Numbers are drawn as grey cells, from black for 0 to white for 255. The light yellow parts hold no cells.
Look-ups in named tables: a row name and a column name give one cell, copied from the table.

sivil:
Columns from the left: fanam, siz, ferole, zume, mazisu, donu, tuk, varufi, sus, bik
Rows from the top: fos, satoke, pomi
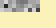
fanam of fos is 168
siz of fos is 210
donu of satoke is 135
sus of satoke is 162
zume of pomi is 127
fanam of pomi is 204
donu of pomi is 159
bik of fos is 175
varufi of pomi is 86
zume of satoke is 193
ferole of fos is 153
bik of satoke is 140
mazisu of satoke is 147
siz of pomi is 185
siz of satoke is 37
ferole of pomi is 189
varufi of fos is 164
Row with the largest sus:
pomi

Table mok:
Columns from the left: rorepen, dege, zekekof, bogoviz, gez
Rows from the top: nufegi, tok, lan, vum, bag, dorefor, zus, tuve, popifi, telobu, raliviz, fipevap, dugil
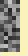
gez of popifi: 130
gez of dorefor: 168
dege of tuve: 103
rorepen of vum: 157
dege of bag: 158
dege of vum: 86
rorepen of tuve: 59
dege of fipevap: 192
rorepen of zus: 76
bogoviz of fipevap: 87
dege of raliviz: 42
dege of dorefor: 86
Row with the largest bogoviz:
lan

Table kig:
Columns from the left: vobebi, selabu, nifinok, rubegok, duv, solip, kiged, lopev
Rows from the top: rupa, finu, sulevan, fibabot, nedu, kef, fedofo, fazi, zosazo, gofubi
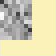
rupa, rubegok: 150
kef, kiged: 219
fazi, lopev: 55
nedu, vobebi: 246
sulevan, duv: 167
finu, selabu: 86
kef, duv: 179
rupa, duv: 216
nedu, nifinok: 195
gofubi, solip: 152
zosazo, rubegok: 163
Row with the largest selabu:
gofubi

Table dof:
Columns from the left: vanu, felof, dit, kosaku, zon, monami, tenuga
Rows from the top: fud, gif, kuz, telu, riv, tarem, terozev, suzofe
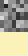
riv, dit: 95
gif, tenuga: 160
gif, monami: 75
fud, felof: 211
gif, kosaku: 178
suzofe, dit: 101
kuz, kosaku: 75
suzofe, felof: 123
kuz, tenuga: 155
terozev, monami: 168
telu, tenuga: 71
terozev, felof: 144
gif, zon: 141
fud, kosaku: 148
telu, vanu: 174
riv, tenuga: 70
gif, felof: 30
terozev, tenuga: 157
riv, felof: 154
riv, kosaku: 136

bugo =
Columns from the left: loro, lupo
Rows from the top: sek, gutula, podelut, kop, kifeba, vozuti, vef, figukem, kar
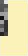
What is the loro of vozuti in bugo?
163
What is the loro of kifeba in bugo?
17
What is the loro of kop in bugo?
158
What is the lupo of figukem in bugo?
52
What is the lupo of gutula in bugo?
87
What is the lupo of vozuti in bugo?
53

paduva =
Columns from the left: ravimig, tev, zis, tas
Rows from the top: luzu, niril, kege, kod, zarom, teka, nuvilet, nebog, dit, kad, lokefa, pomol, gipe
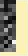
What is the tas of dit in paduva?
74
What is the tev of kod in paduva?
71
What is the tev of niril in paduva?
21
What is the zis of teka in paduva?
11
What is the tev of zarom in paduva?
157
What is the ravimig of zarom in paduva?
100

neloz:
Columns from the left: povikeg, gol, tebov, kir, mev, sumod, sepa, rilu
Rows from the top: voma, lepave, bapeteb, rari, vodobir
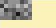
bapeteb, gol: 61
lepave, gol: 180
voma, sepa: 113
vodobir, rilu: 129
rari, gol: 115
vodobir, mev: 120
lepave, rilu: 123

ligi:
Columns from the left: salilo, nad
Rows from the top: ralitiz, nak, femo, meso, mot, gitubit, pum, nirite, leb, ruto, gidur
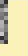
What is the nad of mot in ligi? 156
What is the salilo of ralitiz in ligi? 143
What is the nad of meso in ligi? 103
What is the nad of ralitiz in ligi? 45
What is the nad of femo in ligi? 188
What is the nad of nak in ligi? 119
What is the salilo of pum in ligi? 174
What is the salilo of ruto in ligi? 51
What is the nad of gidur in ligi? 61
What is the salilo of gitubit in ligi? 179
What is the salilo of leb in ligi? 202
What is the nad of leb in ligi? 92
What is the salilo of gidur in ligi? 141
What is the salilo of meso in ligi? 126
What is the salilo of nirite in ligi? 155
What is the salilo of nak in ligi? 81
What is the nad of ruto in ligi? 102
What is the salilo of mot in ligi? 115
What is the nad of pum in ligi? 131
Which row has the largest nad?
femo

